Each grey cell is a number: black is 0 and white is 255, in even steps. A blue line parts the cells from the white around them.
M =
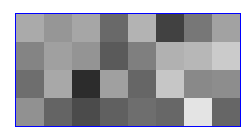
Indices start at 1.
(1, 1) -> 170
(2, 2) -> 160
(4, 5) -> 110
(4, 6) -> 103
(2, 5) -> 127
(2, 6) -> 177
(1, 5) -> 179
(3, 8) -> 141
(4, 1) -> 145
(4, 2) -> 100
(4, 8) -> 102

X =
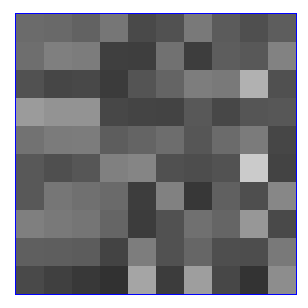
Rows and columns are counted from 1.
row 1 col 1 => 107
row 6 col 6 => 80
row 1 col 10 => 93
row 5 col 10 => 70
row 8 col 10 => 73
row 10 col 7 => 158
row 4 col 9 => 85
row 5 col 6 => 109
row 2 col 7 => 61
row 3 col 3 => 72
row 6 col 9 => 203
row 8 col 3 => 117
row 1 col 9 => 79
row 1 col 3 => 98
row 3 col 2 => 70
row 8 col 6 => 81
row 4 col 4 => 71
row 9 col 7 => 102
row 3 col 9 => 177
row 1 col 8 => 91
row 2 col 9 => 88
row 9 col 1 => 95
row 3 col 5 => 84
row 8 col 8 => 101
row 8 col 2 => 121
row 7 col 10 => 135
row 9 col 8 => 78
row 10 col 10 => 141
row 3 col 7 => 125
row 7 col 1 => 88

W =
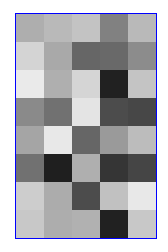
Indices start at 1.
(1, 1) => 174
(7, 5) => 232
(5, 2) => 232
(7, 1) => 205
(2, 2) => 169
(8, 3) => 177
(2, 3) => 102
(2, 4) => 105
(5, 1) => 165
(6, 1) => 113
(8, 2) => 173
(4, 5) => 71

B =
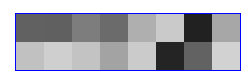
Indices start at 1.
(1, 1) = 97
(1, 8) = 167
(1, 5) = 175
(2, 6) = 36

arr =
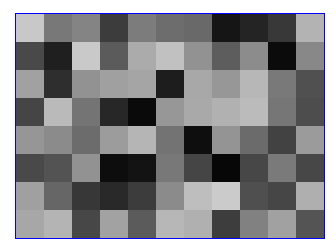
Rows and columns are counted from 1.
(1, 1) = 200
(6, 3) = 146
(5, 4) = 156
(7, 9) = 79
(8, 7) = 176
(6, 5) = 19
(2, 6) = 193
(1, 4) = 60
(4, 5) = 10
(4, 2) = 186
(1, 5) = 124
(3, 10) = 121
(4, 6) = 151
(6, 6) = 120
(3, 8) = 151
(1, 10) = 56
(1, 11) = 179
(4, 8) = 177
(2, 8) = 93
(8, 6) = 183
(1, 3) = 132
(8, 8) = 61
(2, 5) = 171
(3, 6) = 29
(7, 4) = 41

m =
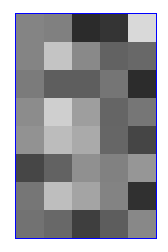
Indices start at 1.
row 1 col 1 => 132
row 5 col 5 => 69
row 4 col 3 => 158
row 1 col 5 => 217
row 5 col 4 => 102
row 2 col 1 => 132
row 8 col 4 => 93
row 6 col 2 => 98
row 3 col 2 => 94
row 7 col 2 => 190
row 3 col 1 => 123
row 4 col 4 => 101
